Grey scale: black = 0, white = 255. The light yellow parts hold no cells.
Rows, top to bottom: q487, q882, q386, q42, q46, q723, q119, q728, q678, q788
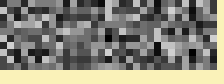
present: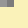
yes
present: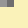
yes
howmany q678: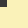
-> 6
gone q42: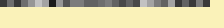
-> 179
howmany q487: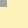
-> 3
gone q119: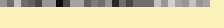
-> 137

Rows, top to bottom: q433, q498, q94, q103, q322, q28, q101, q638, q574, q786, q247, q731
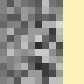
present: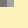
no
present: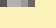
no
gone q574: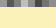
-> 165
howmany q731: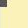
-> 2
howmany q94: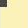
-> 0
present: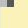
no

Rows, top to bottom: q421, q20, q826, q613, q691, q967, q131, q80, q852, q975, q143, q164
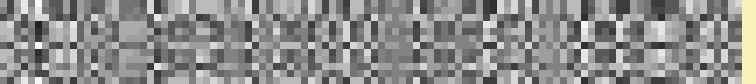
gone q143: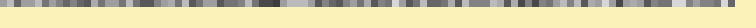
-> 203
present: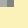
yes
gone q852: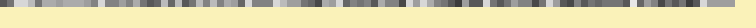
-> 145
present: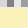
no
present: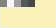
yes

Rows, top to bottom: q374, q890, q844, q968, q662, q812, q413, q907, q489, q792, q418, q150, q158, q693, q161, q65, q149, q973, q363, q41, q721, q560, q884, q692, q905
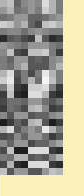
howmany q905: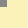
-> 0
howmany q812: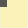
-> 2
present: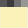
no
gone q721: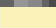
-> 164
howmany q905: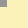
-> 3
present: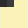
yes

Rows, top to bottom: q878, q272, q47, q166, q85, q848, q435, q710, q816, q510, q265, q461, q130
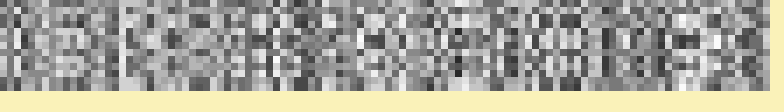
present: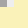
yes
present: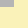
yes

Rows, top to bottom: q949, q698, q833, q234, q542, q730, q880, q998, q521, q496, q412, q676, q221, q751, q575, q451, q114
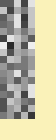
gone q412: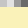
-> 137
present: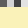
yes
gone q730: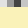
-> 93
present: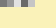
no

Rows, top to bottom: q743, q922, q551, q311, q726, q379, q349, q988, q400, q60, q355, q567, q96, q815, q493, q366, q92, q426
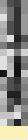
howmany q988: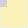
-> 1
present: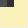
yes
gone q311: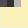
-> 152
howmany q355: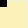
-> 0
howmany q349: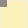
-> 0
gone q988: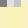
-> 210
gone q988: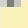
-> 224

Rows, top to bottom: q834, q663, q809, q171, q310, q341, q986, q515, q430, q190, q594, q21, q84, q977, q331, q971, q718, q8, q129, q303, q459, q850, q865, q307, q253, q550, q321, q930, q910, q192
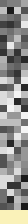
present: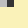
no
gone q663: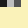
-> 205
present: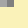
yes
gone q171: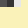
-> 66
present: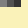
yes
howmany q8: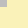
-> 3

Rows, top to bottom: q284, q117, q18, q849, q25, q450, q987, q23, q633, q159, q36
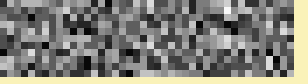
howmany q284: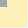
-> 4
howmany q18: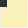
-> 6
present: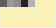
yes
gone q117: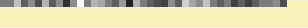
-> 109
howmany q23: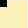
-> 3
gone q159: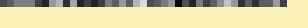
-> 22

